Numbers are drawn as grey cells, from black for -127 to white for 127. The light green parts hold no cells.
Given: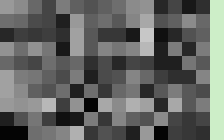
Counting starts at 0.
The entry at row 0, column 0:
25
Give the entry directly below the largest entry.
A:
56
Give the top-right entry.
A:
-80
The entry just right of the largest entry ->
-111
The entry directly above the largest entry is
40
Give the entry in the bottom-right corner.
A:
-80
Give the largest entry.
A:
71
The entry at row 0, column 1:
11
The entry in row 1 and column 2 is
-52
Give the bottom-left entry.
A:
-123
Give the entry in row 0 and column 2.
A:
-23
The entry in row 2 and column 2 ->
-72
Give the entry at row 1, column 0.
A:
-17
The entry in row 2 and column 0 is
-88
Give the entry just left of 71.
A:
-103

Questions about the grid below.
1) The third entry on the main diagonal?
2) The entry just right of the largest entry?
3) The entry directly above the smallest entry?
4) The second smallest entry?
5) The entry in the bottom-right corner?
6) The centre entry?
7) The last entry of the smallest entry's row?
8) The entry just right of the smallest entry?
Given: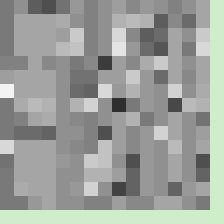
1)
37
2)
37
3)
24
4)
-67
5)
-6
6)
16
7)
50
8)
-6

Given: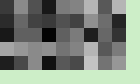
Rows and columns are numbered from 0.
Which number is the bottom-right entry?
23
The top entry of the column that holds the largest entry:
53
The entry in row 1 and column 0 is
-84
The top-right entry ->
53
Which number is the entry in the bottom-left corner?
-97
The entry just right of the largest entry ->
-12
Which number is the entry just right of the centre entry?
-4
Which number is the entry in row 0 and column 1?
10
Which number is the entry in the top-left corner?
-69
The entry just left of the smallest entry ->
-31
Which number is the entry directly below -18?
-24
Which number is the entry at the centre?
-31
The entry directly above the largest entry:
53

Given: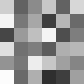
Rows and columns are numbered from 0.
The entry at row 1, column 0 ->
116
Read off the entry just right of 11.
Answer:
71
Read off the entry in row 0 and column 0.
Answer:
79
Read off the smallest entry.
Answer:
-80
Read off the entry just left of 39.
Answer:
-7
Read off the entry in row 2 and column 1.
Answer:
26
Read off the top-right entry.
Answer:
87
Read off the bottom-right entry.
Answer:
32
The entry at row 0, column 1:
-29
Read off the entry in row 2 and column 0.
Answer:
-57
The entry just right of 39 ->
-65
